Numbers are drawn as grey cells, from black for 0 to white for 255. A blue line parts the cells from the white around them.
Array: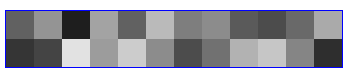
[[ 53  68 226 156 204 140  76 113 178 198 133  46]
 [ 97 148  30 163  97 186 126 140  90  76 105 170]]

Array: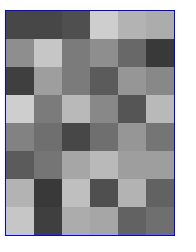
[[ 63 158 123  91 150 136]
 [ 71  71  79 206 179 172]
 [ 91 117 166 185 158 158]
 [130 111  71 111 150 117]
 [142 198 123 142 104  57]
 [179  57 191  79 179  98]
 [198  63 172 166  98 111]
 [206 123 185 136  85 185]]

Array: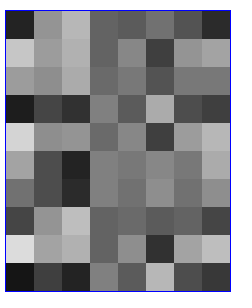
[[ 21  63  35 128  91 183  77  56]
 [ 29  69  49 128  91 171  77  63]
 [ 35 148 183  99  91 113  83  43]
 [ 69 148 190  99 106  91  99  69]
 [113  77  43 128 113 142 113 142]
 [156 142 171 106 120  83 120 120]
 [163  77  35 128 120 135 120 171]
 [198 156 177  99 135  63 148 163]
 [212 142 148 106 135  63 156 183]
 [220 163 177  99 142  49 163 190]]

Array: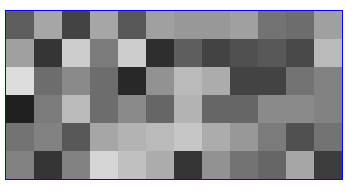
[[ 32 123 186 109 138 102 179 102 102 138 138 130]
 [ 94 166  67 166  88 160 152 152 160 115 109 160]
 [115 130  88 166 179 186 198 172 152 123  80 115]
 [130  53 130 213 192 172  53 146 115 102 166  60]
 [160  53 205 123 205  46  94  67  80  88  73 186]
 [221 109 138 109  40 146 186 172  67  67 115 130]]

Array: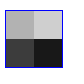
[[ 60  24]
 [178 207]]

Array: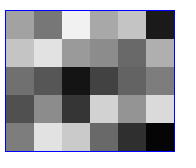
[[ 80 140  53 210 148 218]
 [112  86  20  66  99 125]
 [125 226 202 105  47   5]
 [162 119 241 168 196  26]
 [196 226 154 140 105 175]]
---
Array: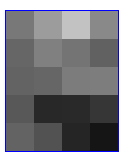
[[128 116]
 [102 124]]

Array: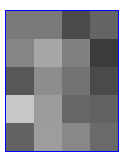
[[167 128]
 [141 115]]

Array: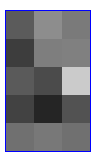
[[126 128]
 [ 75 203]]

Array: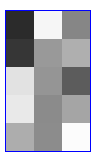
[[153 175]
 [149  92]]

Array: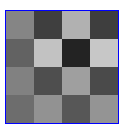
[[194  35]
 [ 78 159]]

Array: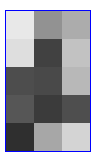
[[ 65 194]
 [ 73 184]]

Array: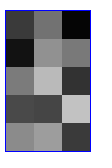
[[145 121]
 [186  50]]
